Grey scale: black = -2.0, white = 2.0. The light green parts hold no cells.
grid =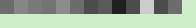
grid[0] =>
-0.3
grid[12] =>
-0.3
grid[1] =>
0.1

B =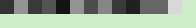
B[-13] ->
-1.2
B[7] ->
0.1
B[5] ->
0.3

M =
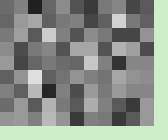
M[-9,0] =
-0.3
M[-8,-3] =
1.3
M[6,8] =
0.4
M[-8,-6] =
0.0
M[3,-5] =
0.6
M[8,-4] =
-0.1
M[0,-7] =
0.2
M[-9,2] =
-1.5
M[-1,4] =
0.3
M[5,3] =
-0.5
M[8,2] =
0.0
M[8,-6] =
-1.1
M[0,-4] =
-0.1
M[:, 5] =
[-0.7, 0.0, -0.7, 0.6, -0.4, 0.3, -0.8, -0.6, -1.1]
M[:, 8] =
[0.1, 1.3, -0.9, 0.8, -1.2, 0.6, 0.4, -0.6, -1.1]
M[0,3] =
-0.4
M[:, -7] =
[0.2, -0.1, 0.0, -0.7, -0.3, -0.2, 0.0, -0.1, 0.3]
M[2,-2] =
-0.9
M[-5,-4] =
0.0
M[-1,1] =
0.4
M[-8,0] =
-0.4
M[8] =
[0.3, 0.4, 0.0, 0.9, 0.3, -1.1, 0.0, -0.1, -1.1, -0.6, 0.4]
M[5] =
[-0.5, 0.3, 1.5, -0.5, -0.2, 0.3, 0.0, -0.2, 0.6, 0.3, 0.2]
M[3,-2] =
0.5
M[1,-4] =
-0.5
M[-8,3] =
-0.5
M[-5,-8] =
-0.1

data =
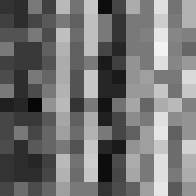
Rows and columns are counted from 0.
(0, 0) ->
-1.2
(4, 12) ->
0.1
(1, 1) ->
-1.3
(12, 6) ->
1.1
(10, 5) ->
-0.7
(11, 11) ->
1.5
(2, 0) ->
-0.7
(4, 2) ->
-1.1
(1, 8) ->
-1.2
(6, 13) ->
1.1
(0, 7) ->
-1.8
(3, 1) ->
-1.1
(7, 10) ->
-0.4
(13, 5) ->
-0.1
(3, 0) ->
-0.1
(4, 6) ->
-0.1
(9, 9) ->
-0.5
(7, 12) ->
0.9
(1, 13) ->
0.8
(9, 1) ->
-0.1
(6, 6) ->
1.1
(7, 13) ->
0.0
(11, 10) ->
-0.1
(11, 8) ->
-0.8
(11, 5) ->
-0.2
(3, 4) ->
0.8
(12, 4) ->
0.8
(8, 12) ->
0.2
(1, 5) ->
-0.5
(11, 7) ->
-1.8
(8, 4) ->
0.6
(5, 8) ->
-1.6
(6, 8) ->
-1.4
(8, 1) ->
-1.1

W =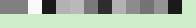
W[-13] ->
0.0
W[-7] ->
-0.1
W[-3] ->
-0.2
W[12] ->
-1.6

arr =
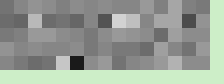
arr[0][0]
-0.2
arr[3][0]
0.3
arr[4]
[0.1, -0.1, -0.3, -0.2, 1.1, -1.6, 0.2, 0.4, -0.2, 0.1, 0.2, 0.4, 0.8, 0.2, 0.2]
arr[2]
[-0.1, 0.0, 0.4, 0.4, 0.2, 0.1, -0.1, 0.2, 0.4, 0.3, 0.2, -0.3, 0.5, 0.2, 0.2]
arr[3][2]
0.2
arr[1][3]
-0.3
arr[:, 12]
[0.6, 0.6, 0.5, 0.1, 0.8]
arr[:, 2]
[0.3, 0.9, 0.4, 0.2, -0.3]
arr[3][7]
0.1
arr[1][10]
0.1
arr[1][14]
0.3
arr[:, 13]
[0.0, -0.8, 0.2, -0.2, 0.2]
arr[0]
[-0.2, 0.1, 0.3, 0.2, 0.0, 0.2, 0.1, 0.2, 0.1, 0.1, 0.4, 0.0, 0.6, 0.0, -0.1]
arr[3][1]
0.1

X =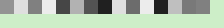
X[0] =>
0.3
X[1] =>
1.5
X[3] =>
1.7
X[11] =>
-1.5

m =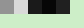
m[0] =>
0.3
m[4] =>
-1.5
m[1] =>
1.4

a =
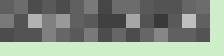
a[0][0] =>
-0.5
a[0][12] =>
-0.7
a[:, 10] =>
[-0.6, -0.7, -0.4]
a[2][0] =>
-0.8
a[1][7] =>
-1.0
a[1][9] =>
0.6
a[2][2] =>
-0.7
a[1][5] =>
-0.5
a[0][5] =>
-0.5
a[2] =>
[-0.8, -0.7, -0.7, 0.0, -0.4, -0.6, -0.1, -0.8, -0.4, -0.8, -0.4, 0.1, -0.5, -0.5, -0.7]
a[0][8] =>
-0.3
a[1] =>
[-0.1, -0.7, 0.8, 0.0, 0.4, -0.5, -0.6, -1.0, -1.0, 0.6, -0.7, -1.1, -0.6, 1.0, -0.5]
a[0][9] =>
-0.3
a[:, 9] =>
[-0.3, 0.6, -0.8]
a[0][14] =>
-0.3

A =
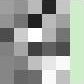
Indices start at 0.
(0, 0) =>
0.5
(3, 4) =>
-0.8
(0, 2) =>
0.9
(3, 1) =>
0.6
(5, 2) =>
-0.3
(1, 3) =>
0.9
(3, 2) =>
-1.0
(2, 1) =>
1.2

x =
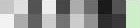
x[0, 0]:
1.1
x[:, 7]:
[-1.6, -1.3]
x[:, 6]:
[-0.3, 0.3]
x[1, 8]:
-1.1
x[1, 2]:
-0.5
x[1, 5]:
1.2
